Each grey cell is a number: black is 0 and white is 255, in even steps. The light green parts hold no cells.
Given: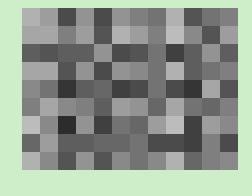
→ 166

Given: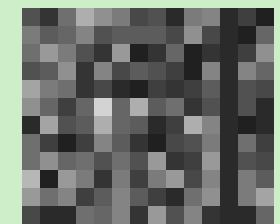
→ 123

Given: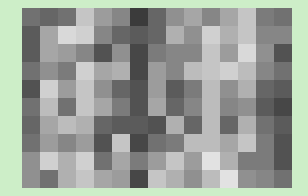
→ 91

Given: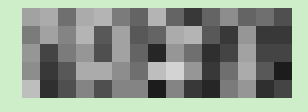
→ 123

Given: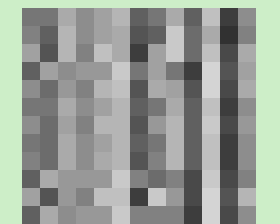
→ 129
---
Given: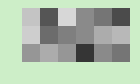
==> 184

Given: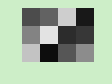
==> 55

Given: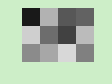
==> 187

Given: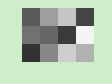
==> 245

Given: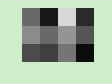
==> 85

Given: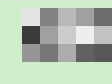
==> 194

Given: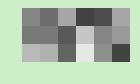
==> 154

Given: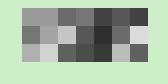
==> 219

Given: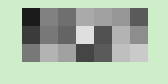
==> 141
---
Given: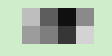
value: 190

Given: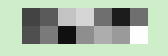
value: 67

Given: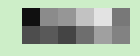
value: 16

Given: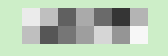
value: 235

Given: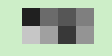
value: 32

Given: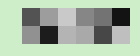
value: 83

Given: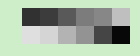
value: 49
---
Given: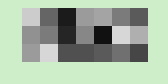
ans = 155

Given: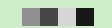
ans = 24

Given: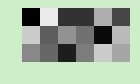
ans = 50

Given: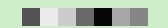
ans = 105

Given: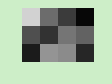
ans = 7

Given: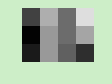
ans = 222

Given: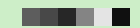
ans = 132

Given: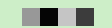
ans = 60

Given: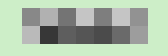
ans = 197
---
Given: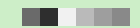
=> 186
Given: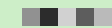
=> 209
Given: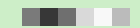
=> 217
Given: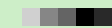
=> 100
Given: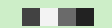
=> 243
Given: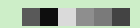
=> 142
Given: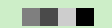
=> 74
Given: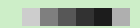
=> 50
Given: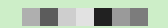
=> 33
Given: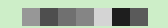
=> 212
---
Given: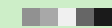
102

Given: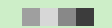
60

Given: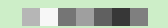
159

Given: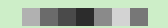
44

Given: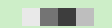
190

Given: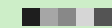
214

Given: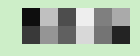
238
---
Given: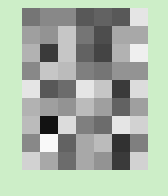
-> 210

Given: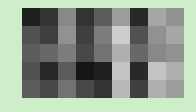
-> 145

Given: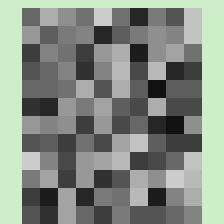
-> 185

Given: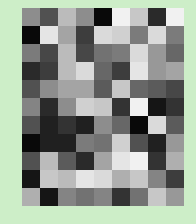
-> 175

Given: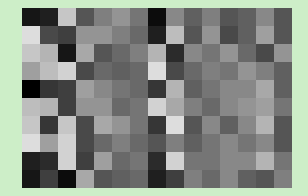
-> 85

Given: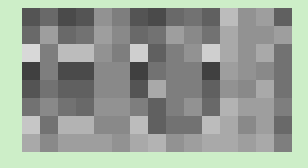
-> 126

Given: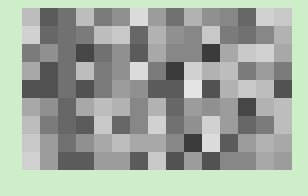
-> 189

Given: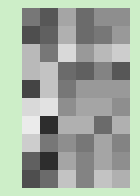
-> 131
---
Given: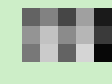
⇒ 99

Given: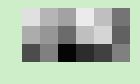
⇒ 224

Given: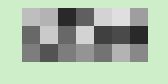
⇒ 190

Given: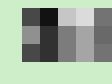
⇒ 72

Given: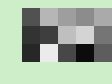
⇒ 81

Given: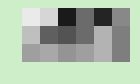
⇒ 234

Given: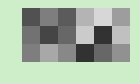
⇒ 81

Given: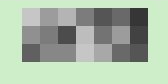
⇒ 198

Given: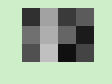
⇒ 48

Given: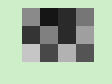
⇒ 138
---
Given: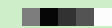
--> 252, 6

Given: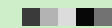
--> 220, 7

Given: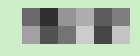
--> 204, 48

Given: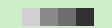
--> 209, 49

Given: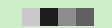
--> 202, 29

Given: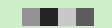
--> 200, 37

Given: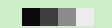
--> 237, 10
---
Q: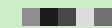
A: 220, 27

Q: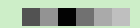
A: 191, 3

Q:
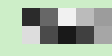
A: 241, 25

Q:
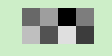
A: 223, 0

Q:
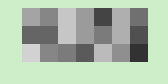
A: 210, 50

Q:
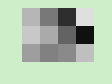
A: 223, 16

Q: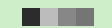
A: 188, 44
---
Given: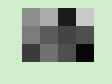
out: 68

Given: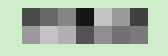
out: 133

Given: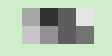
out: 93

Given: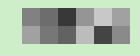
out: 56

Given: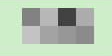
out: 66

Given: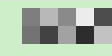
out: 138
